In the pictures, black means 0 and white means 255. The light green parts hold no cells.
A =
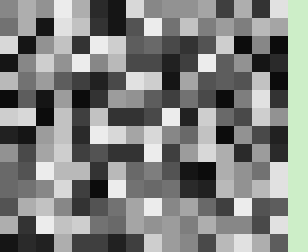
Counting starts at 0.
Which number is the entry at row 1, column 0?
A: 114
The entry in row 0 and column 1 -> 174
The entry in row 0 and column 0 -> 135
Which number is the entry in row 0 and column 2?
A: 146
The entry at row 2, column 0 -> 216
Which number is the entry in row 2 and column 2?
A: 146
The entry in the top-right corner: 225
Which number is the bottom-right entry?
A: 93

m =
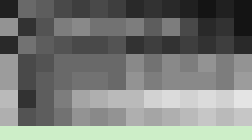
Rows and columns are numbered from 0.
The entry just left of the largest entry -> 210
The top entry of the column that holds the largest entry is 20
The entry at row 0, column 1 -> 105
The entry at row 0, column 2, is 93
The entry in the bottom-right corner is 198
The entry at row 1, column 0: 147
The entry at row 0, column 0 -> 32
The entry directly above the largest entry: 156
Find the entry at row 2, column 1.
114
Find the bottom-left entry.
175
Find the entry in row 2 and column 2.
93
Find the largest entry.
228
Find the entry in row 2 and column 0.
41

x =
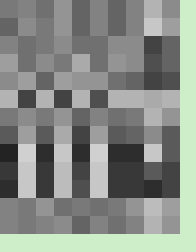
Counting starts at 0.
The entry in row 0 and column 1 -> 130
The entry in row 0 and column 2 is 112
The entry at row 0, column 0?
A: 121
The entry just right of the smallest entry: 208
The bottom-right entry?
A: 148
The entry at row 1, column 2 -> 121
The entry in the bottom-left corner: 130
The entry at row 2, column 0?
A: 130
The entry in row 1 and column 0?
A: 100
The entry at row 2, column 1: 112
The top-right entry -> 139
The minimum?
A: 35
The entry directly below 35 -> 56
